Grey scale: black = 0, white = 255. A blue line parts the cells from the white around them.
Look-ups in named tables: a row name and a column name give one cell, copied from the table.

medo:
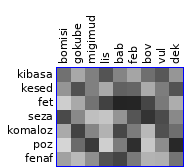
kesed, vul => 125
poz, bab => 124
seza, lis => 197
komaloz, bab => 71
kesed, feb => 101
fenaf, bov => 179
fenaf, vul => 176

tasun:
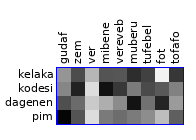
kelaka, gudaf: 149
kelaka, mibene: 84
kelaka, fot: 242
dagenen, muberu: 19
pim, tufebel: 141
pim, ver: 221

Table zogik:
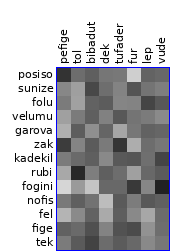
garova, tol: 93
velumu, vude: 138
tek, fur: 104
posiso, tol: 109
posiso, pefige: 51
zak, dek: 122
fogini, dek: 104
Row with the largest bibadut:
fogini

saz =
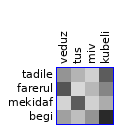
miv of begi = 148
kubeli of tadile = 92
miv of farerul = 184
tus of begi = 190
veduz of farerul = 84
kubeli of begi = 41
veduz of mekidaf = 212
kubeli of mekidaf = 172
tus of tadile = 180
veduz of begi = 160
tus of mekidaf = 92
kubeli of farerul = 133
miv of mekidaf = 209
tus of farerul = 216
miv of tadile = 208
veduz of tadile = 148
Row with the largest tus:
farerul

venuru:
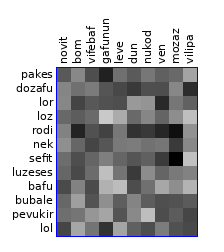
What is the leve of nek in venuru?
121
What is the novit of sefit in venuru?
109
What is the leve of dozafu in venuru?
72
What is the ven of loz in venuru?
100
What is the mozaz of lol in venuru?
81
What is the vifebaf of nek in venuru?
69
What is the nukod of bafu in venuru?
112
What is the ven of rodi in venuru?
38
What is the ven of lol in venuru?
124
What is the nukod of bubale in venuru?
93
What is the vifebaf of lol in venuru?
116
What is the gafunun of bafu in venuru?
177

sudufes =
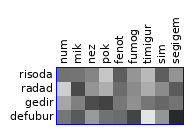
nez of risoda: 133
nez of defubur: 154
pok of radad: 174
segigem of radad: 91
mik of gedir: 128
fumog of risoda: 149
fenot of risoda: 93
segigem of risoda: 148
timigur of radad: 172
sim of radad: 139
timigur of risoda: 185
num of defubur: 118
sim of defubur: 149
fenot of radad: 108

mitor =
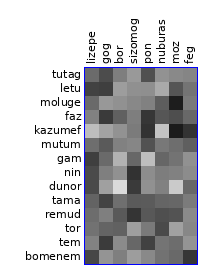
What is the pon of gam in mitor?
190
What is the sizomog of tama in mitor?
90
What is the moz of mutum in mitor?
110
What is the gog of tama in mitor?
67
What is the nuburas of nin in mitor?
125
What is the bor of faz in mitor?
96
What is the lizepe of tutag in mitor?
107
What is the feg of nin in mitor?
140
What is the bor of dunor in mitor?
218
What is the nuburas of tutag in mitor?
146
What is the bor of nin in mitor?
145
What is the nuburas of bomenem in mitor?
114
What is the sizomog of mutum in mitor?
134
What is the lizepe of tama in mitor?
99

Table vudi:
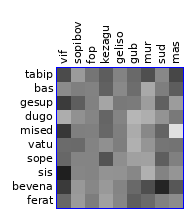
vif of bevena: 58
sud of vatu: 117
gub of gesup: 123
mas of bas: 93
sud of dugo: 147
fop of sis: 132
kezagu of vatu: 144
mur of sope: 161
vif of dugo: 173
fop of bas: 130
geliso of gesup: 121

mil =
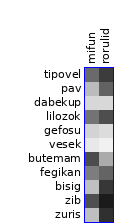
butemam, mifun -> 76
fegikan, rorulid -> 100
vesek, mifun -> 232
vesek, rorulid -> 241
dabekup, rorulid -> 216
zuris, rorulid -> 48
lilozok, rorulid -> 78
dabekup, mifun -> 215
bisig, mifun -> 192
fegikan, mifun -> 125
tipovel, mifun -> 106
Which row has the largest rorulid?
vesek

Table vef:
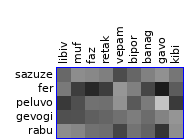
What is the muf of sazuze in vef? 141
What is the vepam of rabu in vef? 69
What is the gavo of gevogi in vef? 131
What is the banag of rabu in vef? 99
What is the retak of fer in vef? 61
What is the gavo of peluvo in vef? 195
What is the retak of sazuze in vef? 127
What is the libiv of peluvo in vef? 57
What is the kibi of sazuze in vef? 118
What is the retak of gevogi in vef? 101
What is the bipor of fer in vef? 128
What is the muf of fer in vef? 61
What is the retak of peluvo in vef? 111
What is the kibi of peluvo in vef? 58
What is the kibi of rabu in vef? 143
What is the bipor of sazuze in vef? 102

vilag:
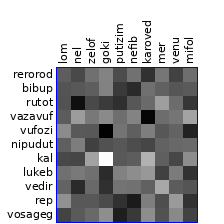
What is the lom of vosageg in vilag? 67
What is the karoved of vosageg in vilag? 141
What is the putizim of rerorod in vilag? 76
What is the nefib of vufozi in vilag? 95
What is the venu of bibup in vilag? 86
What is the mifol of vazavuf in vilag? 163
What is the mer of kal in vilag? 95
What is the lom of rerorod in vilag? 93
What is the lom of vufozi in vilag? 139
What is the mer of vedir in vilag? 168
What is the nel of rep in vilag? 88
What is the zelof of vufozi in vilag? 88
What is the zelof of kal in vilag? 162
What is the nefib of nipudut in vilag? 77
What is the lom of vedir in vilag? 99
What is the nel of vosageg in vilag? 90
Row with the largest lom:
rep

